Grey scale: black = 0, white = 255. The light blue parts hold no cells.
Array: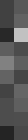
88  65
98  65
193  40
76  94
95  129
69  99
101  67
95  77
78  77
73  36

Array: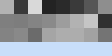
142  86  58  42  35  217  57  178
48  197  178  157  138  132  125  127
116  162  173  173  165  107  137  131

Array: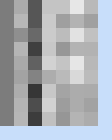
185  231  196  196  86  171  124
160  179  159  202  86  183  124
193  226  188  203  105  143  124
178  179  151  199  63  181  124
184  230  196  210  97  170  124
187  217  186  173  131  163  124
171  172  164  199  54  173  124
162  172  157  210  77  180  124
172  180  150  192  60  182  124

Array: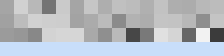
188  184  172  174  194  176  188  192  174  198  165  202  116  184  209  165
196  142  184  195  196  173  178  139  187  171  163  205  206  209  188  161
59  242  102  213  224  121  71  186  143  169  214  214  211  136  151  155

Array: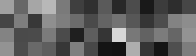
70  45  60  25  76  40  90  48  63  122  184  166  103  161
141  131  77  53  87  115  100  74  108  126  143  56  126  69
147  102  124  98  120  215  53  94  31  75  123  75  74  131
125  79  20  53  174  18  20  72  127  55  94  105  76  147

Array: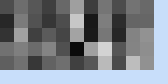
105  115  76  117  61  159  104  63  87  109  77
102  101  44  126  24  199  77  54  82  123  39
146  131  38  119  26  163  69  91  64  161  51
142  132  86  211  160  11  80  132  107  127  113
145  189  75  186  87  64  111  98  55  113  95
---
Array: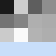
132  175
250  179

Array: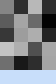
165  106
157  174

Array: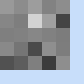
126  211
129  135

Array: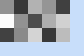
146  76
138  212

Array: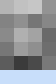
144  118
176  163

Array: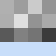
223  147
129  116

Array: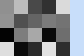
80  100
125  168

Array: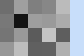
19  158
153  91
